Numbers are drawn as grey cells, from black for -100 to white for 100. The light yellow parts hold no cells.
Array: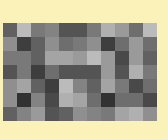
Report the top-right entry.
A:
47
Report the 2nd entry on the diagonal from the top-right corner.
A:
21
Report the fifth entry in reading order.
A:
-34
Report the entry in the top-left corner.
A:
-24
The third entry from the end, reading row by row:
29
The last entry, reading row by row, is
12
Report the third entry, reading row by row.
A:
-5
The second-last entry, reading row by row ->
38
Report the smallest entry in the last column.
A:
-43
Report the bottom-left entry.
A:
-24
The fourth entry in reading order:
3
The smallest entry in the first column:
-34
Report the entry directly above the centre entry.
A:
21

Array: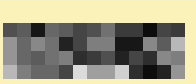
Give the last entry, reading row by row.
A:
17
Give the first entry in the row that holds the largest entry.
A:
44
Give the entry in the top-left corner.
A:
-37
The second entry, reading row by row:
-28
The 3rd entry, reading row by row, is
-82
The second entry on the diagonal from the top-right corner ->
-28
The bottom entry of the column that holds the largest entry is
72
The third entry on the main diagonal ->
-28
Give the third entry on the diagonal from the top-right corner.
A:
-64
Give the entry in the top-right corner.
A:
-54
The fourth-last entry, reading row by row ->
-64
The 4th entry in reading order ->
-19
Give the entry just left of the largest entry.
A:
-46
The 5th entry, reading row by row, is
-28
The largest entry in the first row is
-11
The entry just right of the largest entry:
25
